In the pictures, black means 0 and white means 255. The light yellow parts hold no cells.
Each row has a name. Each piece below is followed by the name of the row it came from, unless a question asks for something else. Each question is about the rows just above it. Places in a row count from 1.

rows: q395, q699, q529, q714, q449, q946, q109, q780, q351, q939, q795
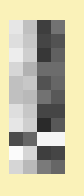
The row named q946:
[192 185 114  88]
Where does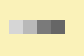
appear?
q795
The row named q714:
[214 178 108 108]
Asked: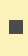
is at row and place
q351, 1
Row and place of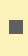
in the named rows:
q529, 4
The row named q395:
[230 192  62 114]

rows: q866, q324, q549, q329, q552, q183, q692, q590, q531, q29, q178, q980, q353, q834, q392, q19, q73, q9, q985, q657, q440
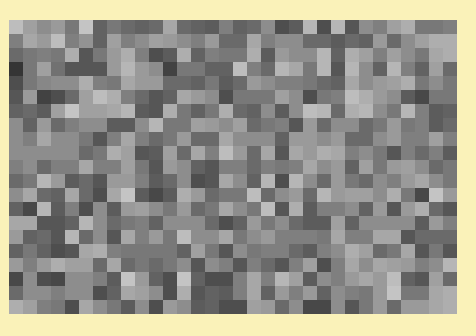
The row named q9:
[154 127 154 174 160 160 106 167 106 120 106 120 141  86 141 127  86 127
 106  86 127 160  78 127 167 141 167 160 154 127 141 182]
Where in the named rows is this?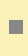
q552, 3
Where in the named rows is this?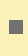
q329, 4
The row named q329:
[ 53 120 160 113  86  86  86 154 182 154 141  66 120 120  98  98 189 127
 106 182 167 120 182  86 182 141  98 182 127  98 160 106]
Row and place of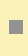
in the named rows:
q324, 6

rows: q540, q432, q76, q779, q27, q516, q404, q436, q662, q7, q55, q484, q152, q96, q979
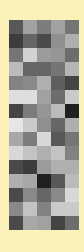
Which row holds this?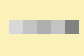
q7
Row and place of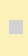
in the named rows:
q76, 2
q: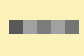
q540
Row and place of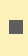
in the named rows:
q27, 4
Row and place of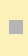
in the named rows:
q779, 5

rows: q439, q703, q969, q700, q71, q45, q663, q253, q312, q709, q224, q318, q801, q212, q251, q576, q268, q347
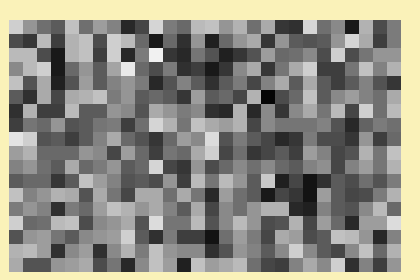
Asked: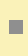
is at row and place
q224, 23
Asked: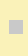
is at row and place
q318, 19
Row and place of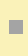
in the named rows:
q700, 8
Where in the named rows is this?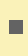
q253, 26

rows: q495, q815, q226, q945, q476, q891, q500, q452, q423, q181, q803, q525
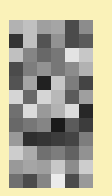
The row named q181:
[205 171 112 125  98 146]
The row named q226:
[192 133 104 119 227 199]

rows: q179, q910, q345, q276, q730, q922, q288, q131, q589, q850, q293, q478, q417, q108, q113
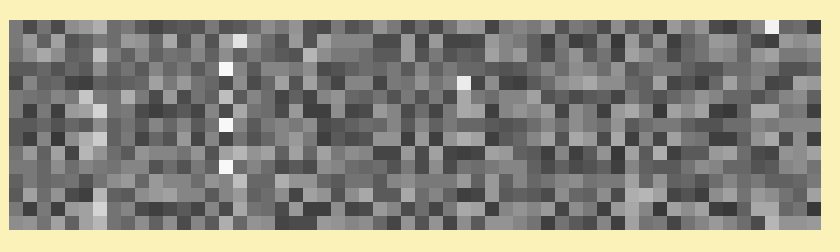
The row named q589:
[ 90  63 133  56 141 174 204  97 121  69 103  83 153  69 133  69 115  83
 103 133 153 121  63  90  75  83 147 147  63 153  63 147 174 161  63  90
 103 133 161  83 168 153  75 168  63 133  69 161 121 115  63  63  97 147
 168  75 141  63]
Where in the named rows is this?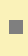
q276, 54
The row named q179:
[121  75 115  75 141 153 174 109 121  90  69  83  90  83 121  83  90 109
 141 121 147  83  75 121  83  97 147 121  75 109  75 115 153 147  69 121
 133 121 147  83 121 109  75 141  90 121  63 153 121 147  75  63  97 133
 242 103 109  63]
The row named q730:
[ 75 133  97 103  69  63  97  90  97 103 161 121 153 115 103  75 141  75
 103 161  83 161 103  69 133 133  69 121 115 147 115 133 235  69 141  69
  63  90 109 141 153 168 141 141 103  97 161  69  83  63 103 161 115 133
  69  75 161 153]
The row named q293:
[121 121 103 141 109 133 121 115 133 133  83 109  83 121  97 248 109 133
 109  75  90  75 141 133 109 103 109  83 121  75 141  75 115 109 121 133
 133  97  75  97  75  83  97  63 133  97  90  90 115 141 133 103 103  83
  90 133 141 115]
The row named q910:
[121 153  97 161  83  97 121 109 153 147 103 168  83 141  83 161 227 141
 109  83 153  83 161 133 133 133  75  75 153  69 153  69  69  75 153 133
 121  97  63 121  63  75 133  56 153  90 147  63  97 115 153 147 109  75
  63 153 141 153]

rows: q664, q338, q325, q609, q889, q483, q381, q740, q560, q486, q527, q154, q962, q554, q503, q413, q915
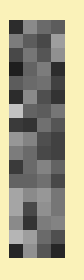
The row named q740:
[ 58  51 112  85]

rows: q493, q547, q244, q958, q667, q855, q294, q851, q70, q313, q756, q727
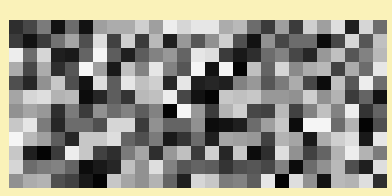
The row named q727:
[145 172 179  79  65  25   4 199 165 145 179 100  31 214 199 123 130  93
 230   4 222 145  18 185 179 222  46]
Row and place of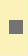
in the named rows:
q547, 4
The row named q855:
[165 214 222 179 185  12  38  93  52 185 192 237  71  18   4 199 192 199
 152 152 145 207 145 179  59 100  18]
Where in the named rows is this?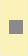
q958, 21

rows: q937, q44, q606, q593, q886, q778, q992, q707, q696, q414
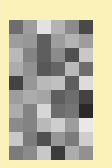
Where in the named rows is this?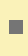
q992, 5
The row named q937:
[109 157 226 179 139  73]
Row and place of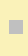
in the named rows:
q886, 4
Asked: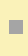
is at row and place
q778, 3
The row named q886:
[ 67 151 185 192  94 220]

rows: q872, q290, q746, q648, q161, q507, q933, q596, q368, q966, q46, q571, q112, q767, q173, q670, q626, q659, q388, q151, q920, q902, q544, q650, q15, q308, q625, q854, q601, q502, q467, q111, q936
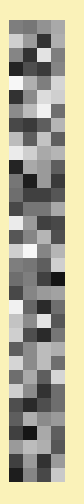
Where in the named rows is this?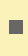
q920, 2
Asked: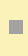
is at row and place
q151, 4
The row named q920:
[241 102  42 110]
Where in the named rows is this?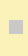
q936, 4
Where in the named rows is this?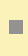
q872, 3

